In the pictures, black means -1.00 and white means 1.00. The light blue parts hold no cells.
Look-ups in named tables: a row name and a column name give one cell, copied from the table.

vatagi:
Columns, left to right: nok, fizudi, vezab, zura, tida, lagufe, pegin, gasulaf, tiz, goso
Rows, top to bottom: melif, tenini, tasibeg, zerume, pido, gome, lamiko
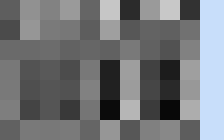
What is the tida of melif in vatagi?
-0.21
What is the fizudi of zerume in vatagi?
-0.35
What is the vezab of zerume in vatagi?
-0.30
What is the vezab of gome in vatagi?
-0.33
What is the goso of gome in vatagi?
0.36
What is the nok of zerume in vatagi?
-0.06

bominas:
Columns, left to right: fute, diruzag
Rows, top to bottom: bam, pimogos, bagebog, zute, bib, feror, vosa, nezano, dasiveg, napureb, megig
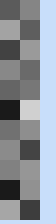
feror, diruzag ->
0.63
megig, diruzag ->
-0.52
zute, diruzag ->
-0.17
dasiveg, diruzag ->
0.18
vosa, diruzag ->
0.11
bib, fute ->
-0.21
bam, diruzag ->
0.04
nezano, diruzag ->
-0.47

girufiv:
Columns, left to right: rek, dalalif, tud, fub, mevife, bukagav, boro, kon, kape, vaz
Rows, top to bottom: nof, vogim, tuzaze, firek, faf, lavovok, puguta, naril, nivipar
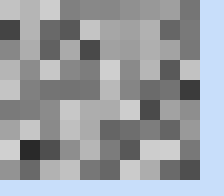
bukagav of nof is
0.06
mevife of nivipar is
-0.07
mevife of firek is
-0.02
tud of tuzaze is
-0.24
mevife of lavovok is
0.36
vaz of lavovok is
0.11
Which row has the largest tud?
nof

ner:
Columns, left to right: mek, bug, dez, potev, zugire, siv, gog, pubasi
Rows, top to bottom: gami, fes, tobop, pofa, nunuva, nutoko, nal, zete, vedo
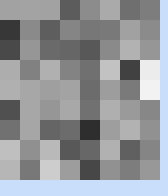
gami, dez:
0.27
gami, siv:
0.33
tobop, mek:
-0.43
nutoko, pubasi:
0.06
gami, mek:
0.27
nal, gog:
0.40
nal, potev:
-0.15
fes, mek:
-0.57
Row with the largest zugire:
gami

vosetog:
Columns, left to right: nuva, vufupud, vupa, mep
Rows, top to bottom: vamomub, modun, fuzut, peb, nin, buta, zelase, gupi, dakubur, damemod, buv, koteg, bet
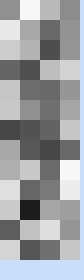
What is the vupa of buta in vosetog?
-0.13
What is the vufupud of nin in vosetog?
-0.15
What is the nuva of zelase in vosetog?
-0.45
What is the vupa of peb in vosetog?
0.49
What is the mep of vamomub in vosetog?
0.10
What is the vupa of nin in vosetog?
-0.18
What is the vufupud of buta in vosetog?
0.13
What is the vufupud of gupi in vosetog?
-0.32
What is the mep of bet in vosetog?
0.56

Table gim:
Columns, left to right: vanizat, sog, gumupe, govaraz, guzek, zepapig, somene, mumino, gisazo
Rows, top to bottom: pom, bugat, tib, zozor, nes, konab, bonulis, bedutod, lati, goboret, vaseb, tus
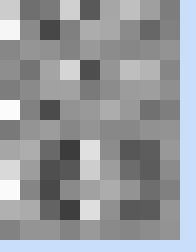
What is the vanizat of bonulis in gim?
-0.05
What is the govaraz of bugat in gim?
0.00
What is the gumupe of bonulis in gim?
0.22
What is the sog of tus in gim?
0.16
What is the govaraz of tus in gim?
0.03
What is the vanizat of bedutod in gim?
0.30

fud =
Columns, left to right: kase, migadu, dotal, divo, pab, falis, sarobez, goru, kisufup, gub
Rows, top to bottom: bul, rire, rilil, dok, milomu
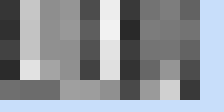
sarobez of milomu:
-0.43
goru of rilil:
-0.09
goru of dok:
-0.19
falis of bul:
0.86
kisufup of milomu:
0.63
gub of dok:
-0.40
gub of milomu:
-0.55
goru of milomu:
0.21
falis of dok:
0.76
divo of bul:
0.17
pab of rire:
-0.26
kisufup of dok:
0.17
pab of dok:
-0.48
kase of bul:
-0.58
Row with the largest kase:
milomu

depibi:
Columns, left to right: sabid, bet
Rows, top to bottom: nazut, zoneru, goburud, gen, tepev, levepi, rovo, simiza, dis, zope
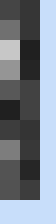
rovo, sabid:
-0.52
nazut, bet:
-0.58
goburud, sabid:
0.56
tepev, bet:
-0.48
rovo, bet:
-0.59
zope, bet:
-0.52
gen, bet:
-0.71
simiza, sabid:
-0.02
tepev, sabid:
-0.31
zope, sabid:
-0.36

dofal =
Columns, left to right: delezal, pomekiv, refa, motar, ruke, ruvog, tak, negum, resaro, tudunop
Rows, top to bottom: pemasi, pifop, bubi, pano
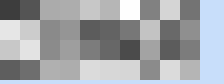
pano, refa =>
0.38
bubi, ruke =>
-0.03
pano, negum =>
0.09
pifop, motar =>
0.17
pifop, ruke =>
-0.28
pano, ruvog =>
0.69
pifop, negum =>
0.53
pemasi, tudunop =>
-0.10
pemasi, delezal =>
-0.52
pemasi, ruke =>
0.56
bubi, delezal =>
0.57
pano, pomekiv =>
-0.14
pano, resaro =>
0.72
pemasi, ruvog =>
0.43
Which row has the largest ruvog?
pano

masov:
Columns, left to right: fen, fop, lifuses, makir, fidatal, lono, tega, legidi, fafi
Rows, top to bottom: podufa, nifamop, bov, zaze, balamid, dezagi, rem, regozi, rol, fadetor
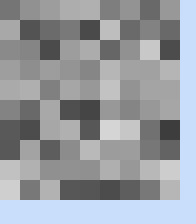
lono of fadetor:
-0.40
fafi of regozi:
-0.22
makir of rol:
0.14
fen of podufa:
-0.08
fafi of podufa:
0.19
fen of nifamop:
0.32
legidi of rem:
-0.11
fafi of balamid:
0.29
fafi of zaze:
0.42
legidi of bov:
0.57
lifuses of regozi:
-0.27
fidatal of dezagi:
-0.46
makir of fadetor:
-0.32
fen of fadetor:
0.62
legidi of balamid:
0.29
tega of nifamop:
-0.17
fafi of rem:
-0.52
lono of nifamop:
0.49
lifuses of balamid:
0.00
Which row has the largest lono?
rem

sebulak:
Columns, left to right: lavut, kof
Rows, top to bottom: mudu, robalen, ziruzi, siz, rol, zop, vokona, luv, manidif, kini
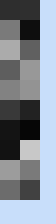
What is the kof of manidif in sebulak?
-0.04
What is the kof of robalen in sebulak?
-0.89
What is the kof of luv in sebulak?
0.57
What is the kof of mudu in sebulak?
-0.63
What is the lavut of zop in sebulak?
-0.55
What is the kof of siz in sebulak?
0.19
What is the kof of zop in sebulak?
-0.73
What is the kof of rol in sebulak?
0.15
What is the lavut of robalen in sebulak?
-0.04
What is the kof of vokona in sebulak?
-0.95
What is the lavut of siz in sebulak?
-0.26
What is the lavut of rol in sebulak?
0.02
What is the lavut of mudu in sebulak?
-0.64
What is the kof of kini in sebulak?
-0.49
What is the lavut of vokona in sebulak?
-0.84
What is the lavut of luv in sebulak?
-0.86
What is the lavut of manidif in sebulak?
0.22
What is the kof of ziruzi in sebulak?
-0.25
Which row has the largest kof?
luv

